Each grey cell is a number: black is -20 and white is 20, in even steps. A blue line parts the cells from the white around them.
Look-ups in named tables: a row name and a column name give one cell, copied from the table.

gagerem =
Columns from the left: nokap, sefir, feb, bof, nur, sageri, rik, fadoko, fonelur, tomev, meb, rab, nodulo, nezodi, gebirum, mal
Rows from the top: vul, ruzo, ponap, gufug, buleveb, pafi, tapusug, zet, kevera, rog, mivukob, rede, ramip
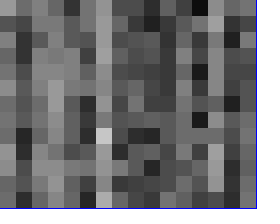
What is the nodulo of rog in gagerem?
-10
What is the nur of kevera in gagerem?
-5
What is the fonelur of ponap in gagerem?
-7
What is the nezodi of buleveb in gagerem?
1
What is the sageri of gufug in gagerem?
-10
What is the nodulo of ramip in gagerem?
-10
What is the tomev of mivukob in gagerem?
-14
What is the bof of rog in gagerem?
-2
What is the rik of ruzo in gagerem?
4
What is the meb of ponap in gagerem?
-12

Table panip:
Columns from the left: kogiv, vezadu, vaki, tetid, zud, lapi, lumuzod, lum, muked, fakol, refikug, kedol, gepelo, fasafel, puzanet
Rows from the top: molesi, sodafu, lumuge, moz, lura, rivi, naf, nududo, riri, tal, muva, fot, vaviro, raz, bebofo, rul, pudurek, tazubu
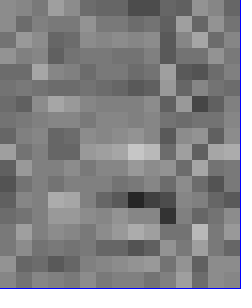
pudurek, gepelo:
-5
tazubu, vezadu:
-2
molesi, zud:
2
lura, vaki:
6
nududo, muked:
0
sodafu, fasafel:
3
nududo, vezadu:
-1
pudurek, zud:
-4
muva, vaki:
0
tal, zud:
-4
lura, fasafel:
-3
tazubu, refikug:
0
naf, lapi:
1
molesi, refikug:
-4
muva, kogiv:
-5
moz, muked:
-2

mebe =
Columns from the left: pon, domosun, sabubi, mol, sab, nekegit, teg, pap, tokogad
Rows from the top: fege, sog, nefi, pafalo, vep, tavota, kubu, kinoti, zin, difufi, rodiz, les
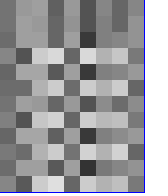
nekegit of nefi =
-11
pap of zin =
2
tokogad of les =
-1
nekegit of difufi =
13
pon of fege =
-2
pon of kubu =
-2
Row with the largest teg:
kinoti

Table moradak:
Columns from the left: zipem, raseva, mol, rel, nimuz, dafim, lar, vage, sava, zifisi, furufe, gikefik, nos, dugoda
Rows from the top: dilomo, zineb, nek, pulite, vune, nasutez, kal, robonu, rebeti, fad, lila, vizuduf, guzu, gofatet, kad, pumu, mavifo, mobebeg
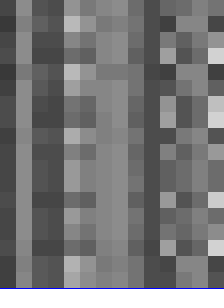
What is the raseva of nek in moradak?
2
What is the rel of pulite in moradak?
-9
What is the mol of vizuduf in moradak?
-7
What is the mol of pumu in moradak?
-9
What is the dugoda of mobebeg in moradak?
-7
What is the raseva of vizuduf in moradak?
2
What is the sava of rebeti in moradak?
-2
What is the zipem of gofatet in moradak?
-9
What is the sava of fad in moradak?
-4
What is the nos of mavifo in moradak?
1
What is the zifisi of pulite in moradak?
-8
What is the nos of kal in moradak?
-3
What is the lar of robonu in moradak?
0
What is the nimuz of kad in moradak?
1
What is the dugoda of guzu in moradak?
12
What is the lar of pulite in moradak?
1
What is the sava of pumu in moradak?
-5
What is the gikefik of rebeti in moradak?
-1
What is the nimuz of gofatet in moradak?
4

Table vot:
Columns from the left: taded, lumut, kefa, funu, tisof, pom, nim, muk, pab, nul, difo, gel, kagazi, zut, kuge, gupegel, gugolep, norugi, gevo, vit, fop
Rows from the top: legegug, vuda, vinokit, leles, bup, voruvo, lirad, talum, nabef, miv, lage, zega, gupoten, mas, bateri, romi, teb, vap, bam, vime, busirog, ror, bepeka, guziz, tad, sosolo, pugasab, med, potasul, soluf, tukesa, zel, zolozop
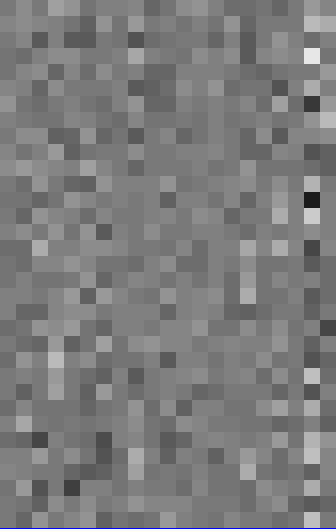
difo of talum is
-2
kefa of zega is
3
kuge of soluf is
-2
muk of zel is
0
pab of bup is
0
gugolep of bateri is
0
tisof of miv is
-5
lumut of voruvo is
0
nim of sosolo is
-2
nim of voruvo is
-1
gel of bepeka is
0
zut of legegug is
0
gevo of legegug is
-1
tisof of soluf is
-4
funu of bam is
1
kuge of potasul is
0
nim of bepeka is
-3
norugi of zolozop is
-3
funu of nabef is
-5

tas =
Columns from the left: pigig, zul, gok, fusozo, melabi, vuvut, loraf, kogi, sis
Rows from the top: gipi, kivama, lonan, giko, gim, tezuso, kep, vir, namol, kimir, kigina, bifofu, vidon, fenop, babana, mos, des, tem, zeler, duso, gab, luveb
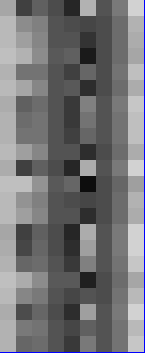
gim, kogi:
-2
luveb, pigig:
8
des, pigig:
8
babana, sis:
13
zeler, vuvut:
-7
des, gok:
-3
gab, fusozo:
-7
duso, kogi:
-1
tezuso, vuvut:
-13
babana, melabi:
-14
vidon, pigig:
9
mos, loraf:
-7
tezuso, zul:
6
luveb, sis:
11
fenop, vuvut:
-13
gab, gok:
-2
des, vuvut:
0
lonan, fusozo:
-7

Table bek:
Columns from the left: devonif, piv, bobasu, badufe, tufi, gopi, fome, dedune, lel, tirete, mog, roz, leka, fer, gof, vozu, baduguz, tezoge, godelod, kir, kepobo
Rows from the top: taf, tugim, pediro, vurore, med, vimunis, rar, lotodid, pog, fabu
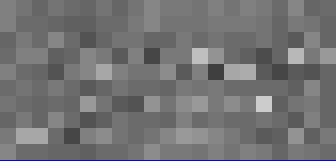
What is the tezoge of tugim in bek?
-4
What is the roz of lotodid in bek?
0
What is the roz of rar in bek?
2
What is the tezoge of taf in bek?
-3
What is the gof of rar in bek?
2
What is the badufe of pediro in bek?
1
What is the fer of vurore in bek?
3
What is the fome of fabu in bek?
-3
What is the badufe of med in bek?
-7
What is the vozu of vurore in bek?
-5
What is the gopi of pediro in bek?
-7
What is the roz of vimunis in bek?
-1
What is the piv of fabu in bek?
-3
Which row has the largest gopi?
rar

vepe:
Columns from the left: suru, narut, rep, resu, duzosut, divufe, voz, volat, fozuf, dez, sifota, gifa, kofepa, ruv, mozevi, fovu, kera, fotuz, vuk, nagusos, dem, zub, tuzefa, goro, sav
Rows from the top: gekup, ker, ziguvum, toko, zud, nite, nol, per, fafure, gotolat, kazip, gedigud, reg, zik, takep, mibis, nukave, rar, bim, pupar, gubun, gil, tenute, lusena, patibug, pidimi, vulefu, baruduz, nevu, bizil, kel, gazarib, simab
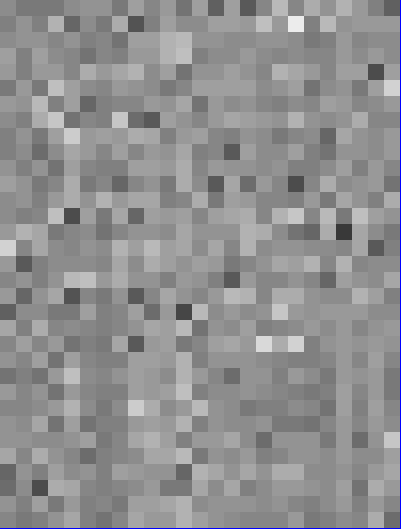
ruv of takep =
3
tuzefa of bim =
8
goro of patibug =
4
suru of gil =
1
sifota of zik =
4
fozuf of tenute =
5
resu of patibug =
-2
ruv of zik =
5
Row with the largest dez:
mibis

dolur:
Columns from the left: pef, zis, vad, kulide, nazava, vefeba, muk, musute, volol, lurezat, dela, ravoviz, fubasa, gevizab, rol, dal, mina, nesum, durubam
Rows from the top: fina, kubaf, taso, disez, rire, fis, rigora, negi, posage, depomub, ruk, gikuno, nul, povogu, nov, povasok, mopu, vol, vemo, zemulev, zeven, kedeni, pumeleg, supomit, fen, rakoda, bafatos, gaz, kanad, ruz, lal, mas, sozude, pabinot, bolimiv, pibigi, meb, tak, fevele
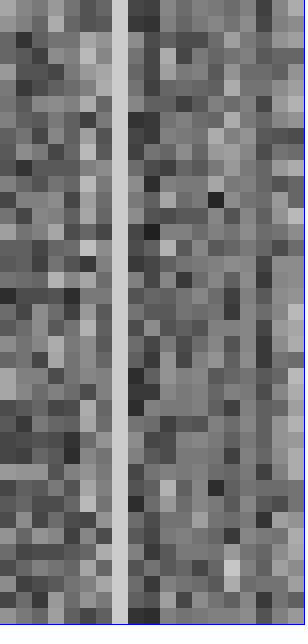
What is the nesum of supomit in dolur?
-4
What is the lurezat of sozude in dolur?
-8
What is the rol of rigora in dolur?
-3
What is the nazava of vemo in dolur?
-13
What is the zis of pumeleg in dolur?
-2
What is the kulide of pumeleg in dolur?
6
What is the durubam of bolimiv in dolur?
6
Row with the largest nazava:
vol

